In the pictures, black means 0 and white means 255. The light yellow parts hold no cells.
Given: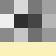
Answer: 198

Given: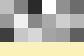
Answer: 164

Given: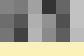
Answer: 138

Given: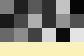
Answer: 214

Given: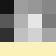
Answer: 192

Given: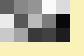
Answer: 57

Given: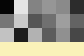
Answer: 92

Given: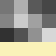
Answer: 82

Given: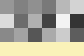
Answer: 170
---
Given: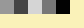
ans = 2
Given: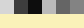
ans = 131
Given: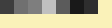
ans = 46
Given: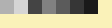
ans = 26
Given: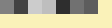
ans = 93
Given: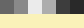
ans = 41
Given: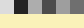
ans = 111
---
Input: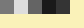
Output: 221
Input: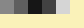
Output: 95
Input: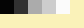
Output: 49
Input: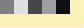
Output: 222
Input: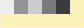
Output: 148
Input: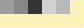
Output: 135
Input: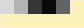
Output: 180
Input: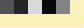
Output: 37
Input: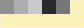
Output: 173
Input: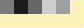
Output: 29
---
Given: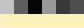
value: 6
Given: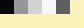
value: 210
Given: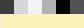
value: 243
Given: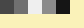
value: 239
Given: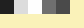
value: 254
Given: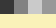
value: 202
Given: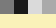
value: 218
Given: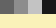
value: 195
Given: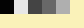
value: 68
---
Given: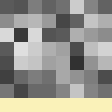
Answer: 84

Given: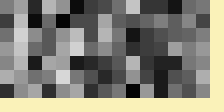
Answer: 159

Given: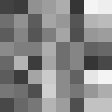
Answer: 60

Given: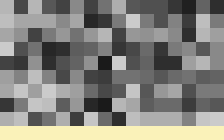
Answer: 72

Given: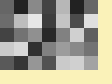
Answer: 34
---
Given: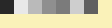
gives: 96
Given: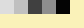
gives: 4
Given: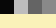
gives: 137
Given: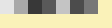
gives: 119
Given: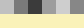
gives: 135
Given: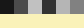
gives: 129
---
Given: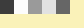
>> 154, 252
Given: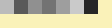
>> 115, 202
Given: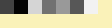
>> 113, 242
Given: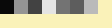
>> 228, 228
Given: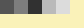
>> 49, 220
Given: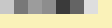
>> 141, 222
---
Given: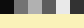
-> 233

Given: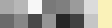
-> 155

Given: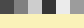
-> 235

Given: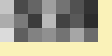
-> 81

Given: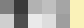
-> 191

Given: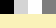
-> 254

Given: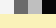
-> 191

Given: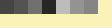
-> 147
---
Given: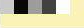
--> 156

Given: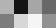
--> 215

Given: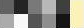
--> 84

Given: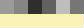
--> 97

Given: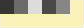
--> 220

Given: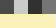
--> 202
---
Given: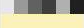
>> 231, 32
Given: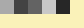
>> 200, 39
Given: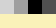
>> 211, 0
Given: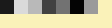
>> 218, 4
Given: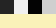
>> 240, 3
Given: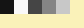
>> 249, 20
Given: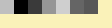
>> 207, 1
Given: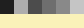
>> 197, 31
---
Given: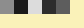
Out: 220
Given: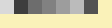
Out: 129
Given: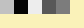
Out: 237
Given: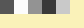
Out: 147
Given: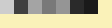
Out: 121
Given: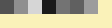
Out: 26
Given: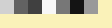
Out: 247
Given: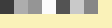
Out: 251
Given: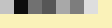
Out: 86
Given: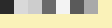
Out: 106
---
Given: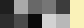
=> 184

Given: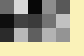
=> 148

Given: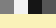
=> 85

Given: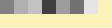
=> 229

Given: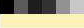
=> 199

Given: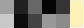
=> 139

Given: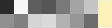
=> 108
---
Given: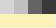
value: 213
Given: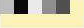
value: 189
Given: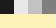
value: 27
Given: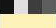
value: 19
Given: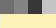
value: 111
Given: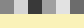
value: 134
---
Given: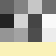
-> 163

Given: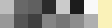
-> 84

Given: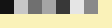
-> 199

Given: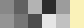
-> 118

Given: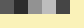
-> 44

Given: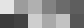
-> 66

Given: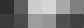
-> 74
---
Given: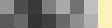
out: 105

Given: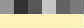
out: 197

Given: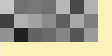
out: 133

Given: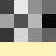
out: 212

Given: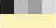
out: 187

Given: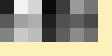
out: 95

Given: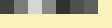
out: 49

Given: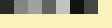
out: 194
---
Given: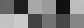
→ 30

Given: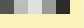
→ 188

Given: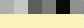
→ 198

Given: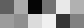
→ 171

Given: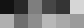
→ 40

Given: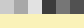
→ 168

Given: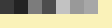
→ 35
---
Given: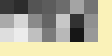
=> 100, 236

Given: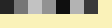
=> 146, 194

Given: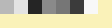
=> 138, 248

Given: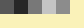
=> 120, 196

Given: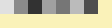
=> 160, 224

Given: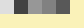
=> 151, 222

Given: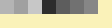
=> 45, 199

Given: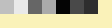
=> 170, 233

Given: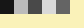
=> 73, 217
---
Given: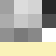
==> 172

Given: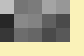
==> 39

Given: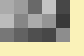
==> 187

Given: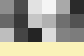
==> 104

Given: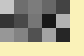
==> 52

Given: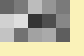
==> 209

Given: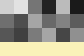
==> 111
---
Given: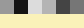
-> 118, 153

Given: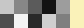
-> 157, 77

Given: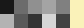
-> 128, 179

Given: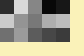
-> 23, 112

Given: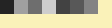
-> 131, 36

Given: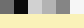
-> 246, 110

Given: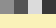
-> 56, 142

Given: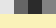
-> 130, 229

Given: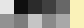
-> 103, 146
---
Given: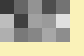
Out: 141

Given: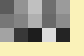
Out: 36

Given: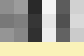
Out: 203

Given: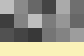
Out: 157

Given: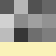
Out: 126

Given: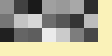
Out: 71
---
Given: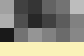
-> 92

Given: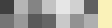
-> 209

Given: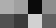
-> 10

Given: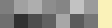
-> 194

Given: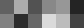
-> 151

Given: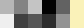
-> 2

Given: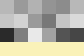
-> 197
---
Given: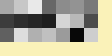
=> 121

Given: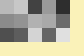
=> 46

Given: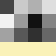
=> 222

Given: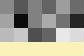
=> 107

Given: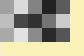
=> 91

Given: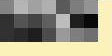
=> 147
